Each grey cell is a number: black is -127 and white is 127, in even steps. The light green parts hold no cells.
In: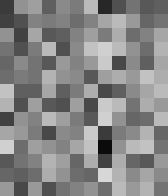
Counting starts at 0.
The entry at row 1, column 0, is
-62
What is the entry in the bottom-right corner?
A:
-12
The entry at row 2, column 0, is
18
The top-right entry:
-32
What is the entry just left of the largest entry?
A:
-25
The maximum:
87
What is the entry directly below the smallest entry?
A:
-62
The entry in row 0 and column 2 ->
31
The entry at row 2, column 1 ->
-62
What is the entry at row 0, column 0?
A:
-68
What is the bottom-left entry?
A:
25
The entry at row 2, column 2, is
38
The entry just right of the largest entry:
51
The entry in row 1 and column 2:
2
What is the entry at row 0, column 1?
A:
18
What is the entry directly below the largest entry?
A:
-18
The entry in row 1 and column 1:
-47
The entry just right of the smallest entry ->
18

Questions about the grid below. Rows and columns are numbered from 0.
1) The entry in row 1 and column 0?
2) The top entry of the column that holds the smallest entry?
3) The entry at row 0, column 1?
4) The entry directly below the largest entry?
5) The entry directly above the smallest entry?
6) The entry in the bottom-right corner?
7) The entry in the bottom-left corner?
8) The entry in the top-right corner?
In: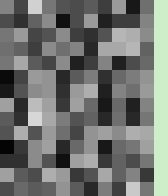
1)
-51
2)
3
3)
-58
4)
-44
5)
-44
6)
-9
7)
-51
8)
-16

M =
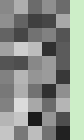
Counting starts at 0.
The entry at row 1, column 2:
-64
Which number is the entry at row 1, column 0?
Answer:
15
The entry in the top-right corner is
-20
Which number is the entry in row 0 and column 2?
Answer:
-20
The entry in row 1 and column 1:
-28
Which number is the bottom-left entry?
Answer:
69
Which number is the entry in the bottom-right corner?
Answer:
-94
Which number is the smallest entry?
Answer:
-100
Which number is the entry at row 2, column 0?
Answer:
-28
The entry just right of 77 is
61
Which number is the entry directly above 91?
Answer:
46
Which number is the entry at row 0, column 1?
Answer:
46
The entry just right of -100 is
21
